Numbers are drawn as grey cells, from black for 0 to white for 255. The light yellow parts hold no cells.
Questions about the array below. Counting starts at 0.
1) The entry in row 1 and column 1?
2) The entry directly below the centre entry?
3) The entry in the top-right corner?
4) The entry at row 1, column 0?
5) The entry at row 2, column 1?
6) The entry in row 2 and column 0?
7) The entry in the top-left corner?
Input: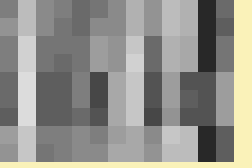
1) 188
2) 168
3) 106
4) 147
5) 209
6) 126
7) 126

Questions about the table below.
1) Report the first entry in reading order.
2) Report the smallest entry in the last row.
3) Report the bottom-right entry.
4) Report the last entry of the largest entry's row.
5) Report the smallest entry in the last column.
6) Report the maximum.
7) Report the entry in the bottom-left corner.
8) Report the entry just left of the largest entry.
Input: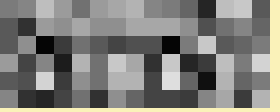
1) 123
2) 37
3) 179
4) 123
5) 89
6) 222
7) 133
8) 68

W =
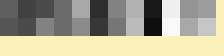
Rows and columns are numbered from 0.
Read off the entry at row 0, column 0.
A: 95
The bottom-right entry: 198
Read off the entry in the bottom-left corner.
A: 85
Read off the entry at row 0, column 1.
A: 65
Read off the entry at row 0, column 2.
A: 75
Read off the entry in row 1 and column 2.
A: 130
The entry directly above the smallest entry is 24

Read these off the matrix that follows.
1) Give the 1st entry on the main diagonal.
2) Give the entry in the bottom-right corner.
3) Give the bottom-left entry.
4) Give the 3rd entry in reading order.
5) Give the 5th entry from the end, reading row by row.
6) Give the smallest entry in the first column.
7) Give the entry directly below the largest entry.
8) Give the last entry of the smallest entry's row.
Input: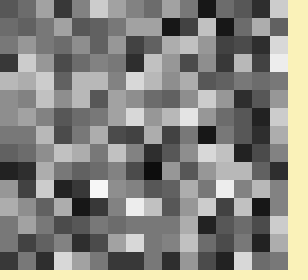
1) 87
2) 120
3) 56
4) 162
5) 75
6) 34
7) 56
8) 46

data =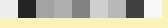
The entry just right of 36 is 163
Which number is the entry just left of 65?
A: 184
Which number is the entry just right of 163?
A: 174
